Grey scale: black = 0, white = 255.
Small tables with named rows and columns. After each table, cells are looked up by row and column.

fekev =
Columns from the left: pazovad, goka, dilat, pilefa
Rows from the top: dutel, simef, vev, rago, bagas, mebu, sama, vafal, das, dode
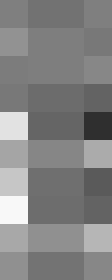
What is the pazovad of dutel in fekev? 127
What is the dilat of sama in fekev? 111
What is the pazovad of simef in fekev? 146
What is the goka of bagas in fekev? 101
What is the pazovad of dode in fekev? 144
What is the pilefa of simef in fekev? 120
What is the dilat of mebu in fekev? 134
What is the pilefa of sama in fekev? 90
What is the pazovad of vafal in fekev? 248
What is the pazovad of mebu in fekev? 165
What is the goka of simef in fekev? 126
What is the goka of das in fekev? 144
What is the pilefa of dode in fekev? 135
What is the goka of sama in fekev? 111
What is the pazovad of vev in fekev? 124
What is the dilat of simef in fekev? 126
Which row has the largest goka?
das

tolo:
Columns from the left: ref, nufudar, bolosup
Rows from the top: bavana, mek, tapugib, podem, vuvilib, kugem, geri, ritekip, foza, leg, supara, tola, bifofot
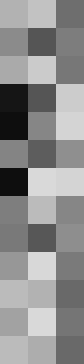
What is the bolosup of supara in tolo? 105
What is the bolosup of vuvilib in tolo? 212
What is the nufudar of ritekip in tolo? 187
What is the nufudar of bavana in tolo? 194
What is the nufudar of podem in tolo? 85
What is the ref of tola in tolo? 162
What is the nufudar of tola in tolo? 217
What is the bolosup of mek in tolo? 125
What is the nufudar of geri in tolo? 217
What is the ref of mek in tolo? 139
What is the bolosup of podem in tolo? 204
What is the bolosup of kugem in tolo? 143
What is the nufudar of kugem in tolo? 93
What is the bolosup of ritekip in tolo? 134
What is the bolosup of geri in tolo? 212
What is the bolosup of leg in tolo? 122
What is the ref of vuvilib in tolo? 14
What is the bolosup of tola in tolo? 117

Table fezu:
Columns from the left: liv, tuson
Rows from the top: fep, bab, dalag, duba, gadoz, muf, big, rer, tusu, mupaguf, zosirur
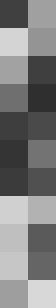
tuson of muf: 115
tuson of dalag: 63
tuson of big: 80
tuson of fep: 160
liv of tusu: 191
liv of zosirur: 158

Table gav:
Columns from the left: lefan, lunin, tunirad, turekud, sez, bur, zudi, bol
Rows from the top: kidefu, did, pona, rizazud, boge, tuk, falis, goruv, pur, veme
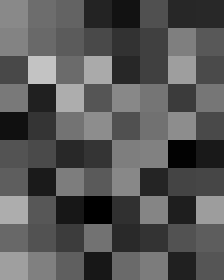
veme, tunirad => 95
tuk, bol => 25
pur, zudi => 82
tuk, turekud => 52
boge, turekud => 141
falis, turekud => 90
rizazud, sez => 136
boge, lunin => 52
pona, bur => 64
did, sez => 50
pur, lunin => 82
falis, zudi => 68
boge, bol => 73
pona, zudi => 158
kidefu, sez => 18
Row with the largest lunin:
pona

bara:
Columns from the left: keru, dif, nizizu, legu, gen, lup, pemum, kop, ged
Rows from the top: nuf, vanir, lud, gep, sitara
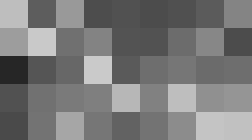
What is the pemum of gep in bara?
190
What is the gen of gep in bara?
183
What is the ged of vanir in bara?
76
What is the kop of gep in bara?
144
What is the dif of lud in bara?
85
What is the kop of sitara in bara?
196
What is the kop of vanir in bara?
135
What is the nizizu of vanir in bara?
112
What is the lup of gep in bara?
129
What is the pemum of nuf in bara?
80
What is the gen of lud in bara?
90
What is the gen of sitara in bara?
98
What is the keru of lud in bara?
38
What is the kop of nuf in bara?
91
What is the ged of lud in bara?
110
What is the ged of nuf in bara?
132
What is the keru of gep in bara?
81
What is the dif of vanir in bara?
201
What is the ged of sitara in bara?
193
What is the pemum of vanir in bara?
108

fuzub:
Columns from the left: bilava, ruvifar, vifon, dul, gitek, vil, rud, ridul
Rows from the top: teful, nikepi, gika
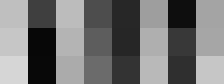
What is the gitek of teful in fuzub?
39
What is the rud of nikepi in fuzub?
56
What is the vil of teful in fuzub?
158
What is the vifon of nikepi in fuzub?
180
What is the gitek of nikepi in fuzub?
38
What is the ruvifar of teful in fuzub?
63

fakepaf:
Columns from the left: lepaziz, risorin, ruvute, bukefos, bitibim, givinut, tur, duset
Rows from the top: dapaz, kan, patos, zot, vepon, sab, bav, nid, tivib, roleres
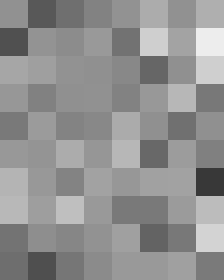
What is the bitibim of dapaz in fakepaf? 146
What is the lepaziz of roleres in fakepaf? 110
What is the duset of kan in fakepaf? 237
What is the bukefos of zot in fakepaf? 145
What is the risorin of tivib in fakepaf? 142
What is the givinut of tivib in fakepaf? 99
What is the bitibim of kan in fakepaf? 114
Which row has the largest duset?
kan

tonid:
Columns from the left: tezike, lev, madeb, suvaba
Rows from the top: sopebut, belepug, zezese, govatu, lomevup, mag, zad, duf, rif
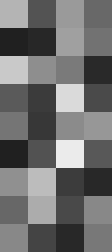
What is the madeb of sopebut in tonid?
154
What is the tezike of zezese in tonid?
201
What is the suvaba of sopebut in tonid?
104
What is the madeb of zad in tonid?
60
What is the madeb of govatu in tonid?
218
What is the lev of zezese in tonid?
142
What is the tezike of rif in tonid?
136

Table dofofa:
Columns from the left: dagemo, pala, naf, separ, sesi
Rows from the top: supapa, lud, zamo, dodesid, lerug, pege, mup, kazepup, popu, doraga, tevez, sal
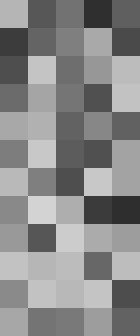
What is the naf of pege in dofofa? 92
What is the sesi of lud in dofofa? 74
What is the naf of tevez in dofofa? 184
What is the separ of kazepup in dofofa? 59
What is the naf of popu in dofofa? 204
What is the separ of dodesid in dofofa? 80
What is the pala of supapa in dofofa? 87
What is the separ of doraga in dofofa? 103
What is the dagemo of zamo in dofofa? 78
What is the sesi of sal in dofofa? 98
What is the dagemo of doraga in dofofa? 194
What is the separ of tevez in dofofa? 196
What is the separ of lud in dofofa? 169
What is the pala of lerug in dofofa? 177
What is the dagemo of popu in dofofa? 153
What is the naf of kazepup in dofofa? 174
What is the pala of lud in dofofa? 100
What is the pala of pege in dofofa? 200
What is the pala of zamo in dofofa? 196

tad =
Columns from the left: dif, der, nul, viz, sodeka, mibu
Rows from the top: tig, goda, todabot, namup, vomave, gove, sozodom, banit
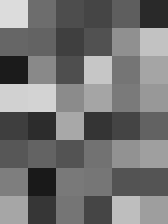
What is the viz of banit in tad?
69
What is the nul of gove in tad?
83
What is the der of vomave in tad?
44
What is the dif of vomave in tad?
62
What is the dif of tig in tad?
220
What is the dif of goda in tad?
102
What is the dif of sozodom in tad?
126
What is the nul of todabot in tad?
78
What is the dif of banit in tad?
166
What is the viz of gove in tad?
114
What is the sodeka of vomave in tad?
68
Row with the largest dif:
tig

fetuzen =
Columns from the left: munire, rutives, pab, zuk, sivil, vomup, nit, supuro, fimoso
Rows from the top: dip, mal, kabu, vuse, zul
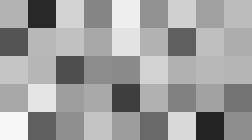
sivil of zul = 157
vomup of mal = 178
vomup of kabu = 210
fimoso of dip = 188
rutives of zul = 95
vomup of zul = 105
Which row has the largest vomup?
kabu

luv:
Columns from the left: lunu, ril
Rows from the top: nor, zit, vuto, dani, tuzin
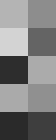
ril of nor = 141
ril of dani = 144
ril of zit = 100
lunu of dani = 170
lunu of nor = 180
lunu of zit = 211
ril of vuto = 171
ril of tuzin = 62
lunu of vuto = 45
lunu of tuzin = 42

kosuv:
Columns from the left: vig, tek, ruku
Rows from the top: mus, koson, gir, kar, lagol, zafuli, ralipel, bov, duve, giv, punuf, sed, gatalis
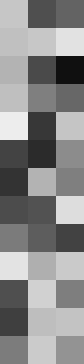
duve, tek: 93
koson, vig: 192
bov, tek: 82
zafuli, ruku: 140
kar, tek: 127
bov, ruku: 221
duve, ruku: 66
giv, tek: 175

